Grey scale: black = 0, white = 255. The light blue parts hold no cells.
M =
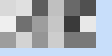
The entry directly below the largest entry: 157
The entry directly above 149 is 157
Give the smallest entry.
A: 58
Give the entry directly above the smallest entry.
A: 105
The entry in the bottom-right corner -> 120

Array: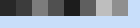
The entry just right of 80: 28
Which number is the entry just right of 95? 190
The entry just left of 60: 40

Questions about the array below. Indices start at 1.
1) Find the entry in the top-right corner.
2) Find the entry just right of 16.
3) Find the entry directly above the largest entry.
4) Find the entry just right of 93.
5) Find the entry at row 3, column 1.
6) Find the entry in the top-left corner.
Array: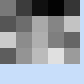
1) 53
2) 3
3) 127
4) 148
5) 203
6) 121

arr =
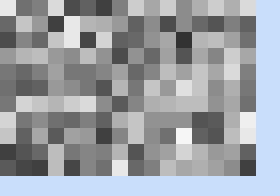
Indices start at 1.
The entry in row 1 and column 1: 232
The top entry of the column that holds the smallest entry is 140
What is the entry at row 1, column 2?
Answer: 112
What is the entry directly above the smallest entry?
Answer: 140
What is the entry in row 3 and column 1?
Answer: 76
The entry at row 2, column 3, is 153
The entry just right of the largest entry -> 97
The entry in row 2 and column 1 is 104
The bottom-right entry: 64
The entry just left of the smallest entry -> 167
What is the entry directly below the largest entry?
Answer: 212
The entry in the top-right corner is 218
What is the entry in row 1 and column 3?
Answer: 127
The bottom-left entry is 90
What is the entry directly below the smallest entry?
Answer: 84
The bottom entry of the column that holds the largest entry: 167
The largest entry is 246
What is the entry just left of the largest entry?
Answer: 112

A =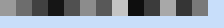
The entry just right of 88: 196
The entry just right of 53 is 121
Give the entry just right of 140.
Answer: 88
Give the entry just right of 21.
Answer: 80

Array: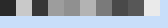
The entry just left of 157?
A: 55
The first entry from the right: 234

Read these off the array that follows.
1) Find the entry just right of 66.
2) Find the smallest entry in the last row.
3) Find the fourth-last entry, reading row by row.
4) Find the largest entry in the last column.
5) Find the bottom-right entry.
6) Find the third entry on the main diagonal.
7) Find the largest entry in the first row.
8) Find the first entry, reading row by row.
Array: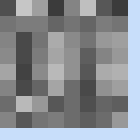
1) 138
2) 87
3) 108
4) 177
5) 152
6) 116
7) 198
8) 79

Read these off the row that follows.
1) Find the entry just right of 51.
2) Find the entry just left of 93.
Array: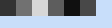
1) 113
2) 215

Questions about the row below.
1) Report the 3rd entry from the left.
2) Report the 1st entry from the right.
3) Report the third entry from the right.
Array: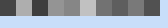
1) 62
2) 81
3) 94

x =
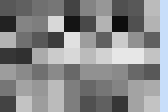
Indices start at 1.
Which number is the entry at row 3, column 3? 88
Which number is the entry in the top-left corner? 88
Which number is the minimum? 14
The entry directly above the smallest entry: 80
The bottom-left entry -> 67
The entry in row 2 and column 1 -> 34
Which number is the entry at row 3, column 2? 112
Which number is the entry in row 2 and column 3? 126
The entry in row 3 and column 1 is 179
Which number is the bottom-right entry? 195
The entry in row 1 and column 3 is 112
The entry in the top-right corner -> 187
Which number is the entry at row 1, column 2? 96
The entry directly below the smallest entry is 203
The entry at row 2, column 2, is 132

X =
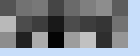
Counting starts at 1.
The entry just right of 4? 157
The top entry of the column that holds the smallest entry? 69
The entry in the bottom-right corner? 149
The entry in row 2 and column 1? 185
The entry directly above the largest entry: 61
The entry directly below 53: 46
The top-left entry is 84

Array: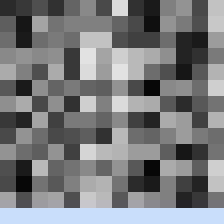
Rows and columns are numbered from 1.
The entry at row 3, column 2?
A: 27
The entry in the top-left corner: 43
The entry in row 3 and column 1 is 108
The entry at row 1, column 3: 80
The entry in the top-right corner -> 193
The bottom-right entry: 116
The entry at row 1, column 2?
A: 56
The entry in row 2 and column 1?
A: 94
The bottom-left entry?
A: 164
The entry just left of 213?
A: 64

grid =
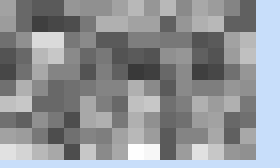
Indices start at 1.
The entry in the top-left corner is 162
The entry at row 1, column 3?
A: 90
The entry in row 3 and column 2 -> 144
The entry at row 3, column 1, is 112
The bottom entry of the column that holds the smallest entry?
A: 254
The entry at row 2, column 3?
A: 63
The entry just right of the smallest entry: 63
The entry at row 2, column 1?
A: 156
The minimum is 57
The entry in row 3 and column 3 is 218
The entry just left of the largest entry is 168
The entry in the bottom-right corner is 144
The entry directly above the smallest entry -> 90
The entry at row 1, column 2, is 104
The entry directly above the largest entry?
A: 184
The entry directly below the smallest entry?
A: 176
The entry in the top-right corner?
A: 96

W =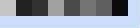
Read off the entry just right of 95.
11
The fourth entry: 161
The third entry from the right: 116

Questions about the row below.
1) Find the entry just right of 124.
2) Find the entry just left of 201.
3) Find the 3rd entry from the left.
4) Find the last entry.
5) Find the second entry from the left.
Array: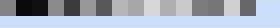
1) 118
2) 175
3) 16
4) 103
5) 9

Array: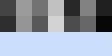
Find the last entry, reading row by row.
7
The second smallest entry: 32
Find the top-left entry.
68
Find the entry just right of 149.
88

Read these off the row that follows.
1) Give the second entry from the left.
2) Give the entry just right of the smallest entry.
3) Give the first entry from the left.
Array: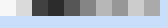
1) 218
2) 86
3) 247

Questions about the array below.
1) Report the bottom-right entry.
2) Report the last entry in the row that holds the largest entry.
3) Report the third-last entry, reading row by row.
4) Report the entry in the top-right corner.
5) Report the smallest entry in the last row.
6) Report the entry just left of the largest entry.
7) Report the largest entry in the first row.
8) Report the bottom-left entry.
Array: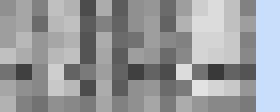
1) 122
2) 150
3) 136
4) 129
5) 114
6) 122
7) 220
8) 178
